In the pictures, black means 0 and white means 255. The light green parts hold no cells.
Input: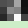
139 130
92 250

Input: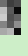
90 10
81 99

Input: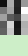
163 32
91 70

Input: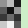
18 152
107 48

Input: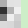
179 239
238 208

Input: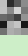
138 212
95 63

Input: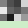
100 84
28 216

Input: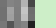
162 126
159 125
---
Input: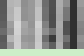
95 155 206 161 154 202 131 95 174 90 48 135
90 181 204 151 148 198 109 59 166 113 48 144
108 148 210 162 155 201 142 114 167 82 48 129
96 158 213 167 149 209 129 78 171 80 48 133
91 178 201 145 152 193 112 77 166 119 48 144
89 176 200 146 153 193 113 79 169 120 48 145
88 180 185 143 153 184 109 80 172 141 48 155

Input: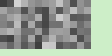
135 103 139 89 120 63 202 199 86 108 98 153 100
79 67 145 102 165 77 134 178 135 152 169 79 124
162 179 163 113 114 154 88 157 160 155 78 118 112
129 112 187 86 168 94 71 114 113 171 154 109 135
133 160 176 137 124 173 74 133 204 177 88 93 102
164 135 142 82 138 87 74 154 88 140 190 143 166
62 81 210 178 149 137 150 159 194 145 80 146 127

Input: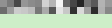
108 156 204 199 188 119 170 85 228 199 49 217 159 44 176 135
145 121 72 150 139 133 210 180 244 100 70 37 117 89 179 153

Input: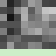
82 155 91 95 135 129 78 72
68 99 108 82 83 80 104 114
125 48 72 139 155 171 132 141
85 82 82 152 136 131 138 106
145 20 69 176 111 124 170 144
74 61 135 171 93 140 195 200
143 36 64 99 157 140 68 65

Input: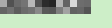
99 112 92 107 114 137 89 86 126 162 97 102 84
170 81 106 116 184 82 44 38 180 100 216 109 106

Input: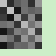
20 67 105 102 131 49
138 113 63 149 101 158
22 67 127 114 175 60
111 122 52 184 116 151
60 20 167 60 136 47
45 193 23 112 98 107
191 43 92 109 48 149

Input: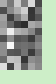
222 67 197 96 164 137
106 195 189 54 142 131
141 87 83 116 60 114
142 248 107 112 105 136
80 141 84 92 59 117
170 238 176 165 135 79
152 103 60 44 169 154
162 63 123 173 55 84
78 138 172 207 53 112
172 120 203 125 218 73

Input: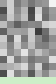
77 223 130 163 90 182 138 190
167 175 189 217 132 210 108 139
101 216 125 160 118 136 138 221
214 140 168 228 151 193 162 139
185 132 200 144 190 131 127 156
203 103 218 120 201 137 99 140
97 161 161 156 202 61 109 182
188 137 96 127 137 132 204 214
114 199 151 191 78 222 109 151
77 207 139 182 71 209 117 156
159 207 124 152 119 143 151 243
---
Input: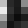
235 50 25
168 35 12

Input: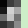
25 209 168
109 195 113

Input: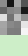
100 132 139
223 114 189

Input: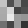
171 215 67
169 233 156

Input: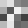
169 88 241
71 239 114

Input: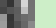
69 85 93
152 53 95

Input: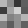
59 164 208
188 130 145
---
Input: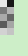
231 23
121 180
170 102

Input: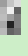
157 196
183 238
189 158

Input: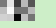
121 228
191 249
209 205

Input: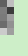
95 191
125 60
122 159

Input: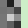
118 32
114 120
118 205

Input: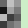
103 193
22 163
188 62

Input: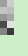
159 204
195 189
150 166
